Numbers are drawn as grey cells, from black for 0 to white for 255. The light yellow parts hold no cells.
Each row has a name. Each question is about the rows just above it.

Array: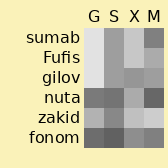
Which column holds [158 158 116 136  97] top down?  S
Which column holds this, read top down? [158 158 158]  S
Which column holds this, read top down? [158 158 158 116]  S

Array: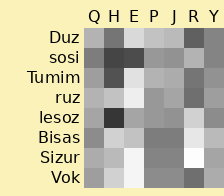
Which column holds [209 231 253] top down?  R
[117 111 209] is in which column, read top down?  R
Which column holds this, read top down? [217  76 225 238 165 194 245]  E
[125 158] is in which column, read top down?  Q
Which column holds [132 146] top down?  Y

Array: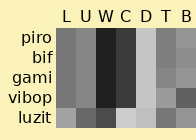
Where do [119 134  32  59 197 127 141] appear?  bif
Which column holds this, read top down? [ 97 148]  B

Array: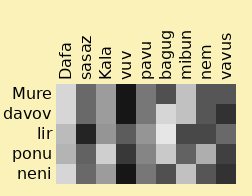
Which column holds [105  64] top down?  vavus
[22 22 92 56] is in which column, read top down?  vuv
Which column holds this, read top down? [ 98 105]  sasaz
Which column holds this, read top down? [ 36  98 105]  sasaz
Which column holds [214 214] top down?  Dafa
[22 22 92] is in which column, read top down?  vuv

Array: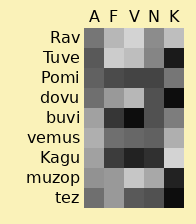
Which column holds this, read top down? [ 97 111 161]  A
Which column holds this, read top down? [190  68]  V
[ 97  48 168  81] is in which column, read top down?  N

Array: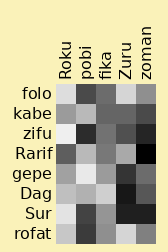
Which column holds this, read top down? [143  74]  zoman
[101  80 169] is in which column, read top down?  Zuru

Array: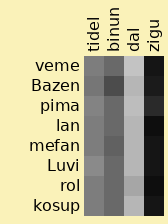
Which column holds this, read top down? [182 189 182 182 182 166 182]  dal
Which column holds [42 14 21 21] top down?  zigu
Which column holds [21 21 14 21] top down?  zigu
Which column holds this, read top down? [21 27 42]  zigu
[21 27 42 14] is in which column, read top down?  zigu
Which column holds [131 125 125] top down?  tidel
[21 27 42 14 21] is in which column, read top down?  zigu

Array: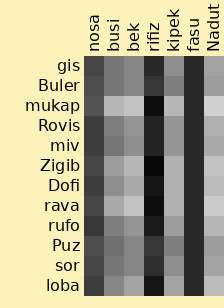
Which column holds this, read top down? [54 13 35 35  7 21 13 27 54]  rifiz
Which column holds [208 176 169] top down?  Nadut
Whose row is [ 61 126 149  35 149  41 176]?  Rovis

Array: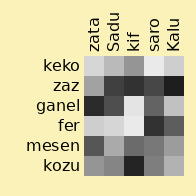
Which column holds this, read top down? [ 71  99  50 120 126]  saro
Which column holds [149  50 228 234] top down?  kif
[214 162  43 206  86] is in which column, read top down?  zata
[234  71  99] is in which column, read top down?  saro
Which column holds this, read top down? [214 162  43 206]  zata

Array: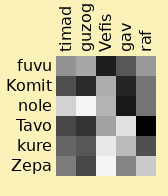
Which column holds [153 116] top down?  raf
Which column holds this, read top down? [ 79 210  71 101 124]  timad
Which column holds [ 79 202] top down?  raf
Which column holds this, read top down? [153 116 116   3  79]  raf
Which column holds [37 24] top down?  gav

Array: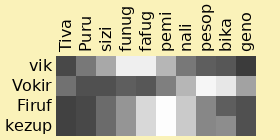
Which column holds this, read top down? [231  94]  bika
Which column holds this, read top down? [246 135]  pesop
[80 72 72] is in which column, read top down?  Puru
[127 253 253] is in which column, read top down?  pemi
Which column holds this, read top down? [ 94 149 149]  funug
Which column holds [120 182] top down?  nali

